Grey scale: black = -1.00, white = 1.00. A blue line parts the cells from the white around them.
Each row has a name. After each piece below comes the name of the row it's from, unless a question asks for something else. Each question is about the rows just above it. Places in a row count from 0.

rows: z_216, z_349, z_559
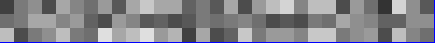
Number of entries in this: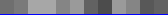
12
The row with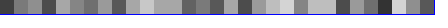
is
z_216
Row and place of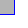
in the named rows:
z_559, 12
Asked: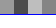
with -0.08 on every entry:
[ 0.13 -0.48  0.41 -0.04]
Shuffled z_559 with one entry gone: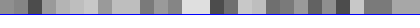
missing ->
[-0.50]
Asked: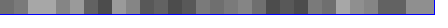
z_349

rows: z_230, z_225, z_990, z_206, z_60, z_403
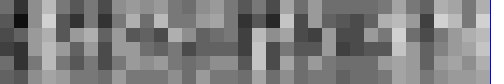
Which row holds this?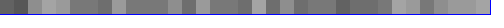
z_403
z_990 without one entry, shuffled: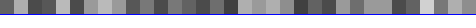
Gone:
[0.29]
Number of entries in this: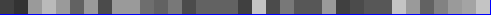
35
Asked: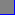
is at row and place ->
z_206, 31

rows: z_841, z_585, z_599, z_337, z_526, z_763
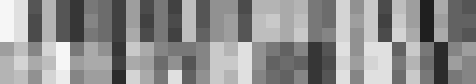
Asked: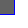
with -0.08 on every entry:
[-0.31]
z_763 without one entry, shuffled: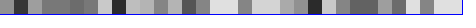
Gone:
[0.85]

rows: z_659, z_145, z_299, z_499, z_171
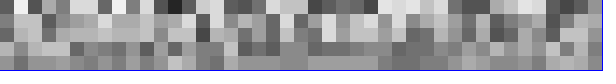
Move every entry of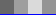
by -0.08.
[-0.27  0.16  0.63  0.08]
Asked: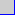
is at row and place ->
z_659, 14

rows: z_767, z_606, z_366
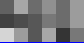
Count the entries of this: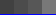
4
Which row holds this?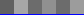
z_767
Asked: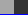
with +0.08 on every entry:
[ 0.39 -0.51]
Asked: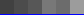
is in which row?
z_606
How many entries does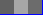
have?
3

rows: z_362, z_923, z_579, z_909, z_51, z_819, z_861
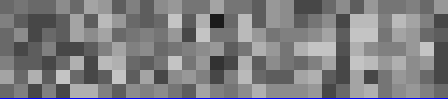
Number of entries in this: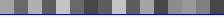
16
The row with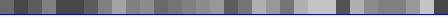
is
z_909
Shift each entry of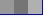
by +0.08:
[0.27 0.00 0.46]
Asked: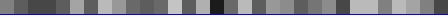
z_923
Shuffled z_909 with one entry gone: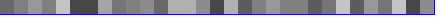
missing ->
[-0.36]

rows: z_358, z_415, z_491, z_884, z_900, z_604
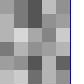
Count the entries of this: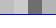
4
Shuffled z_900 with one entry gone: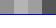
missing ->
[-0.23]
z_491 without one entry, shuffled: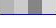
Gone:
[0.32]
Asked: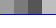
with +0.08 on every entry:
[ 0.32  0.04 -0.25  0.57]
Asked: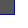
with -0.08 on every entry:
[-0.41]
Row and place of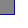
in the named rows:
z_491, 3

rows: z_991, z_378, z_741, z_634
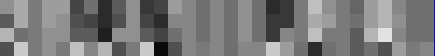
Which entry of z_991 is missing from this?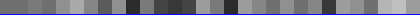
[-0.21]
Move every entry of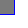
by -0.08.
[-0.12]

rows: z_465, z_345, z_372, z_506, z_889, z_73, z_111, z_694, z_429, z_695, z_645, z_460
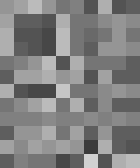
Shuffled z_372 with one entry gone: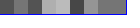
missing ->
[-0.18]
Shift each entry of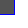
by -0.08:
[-0.43]

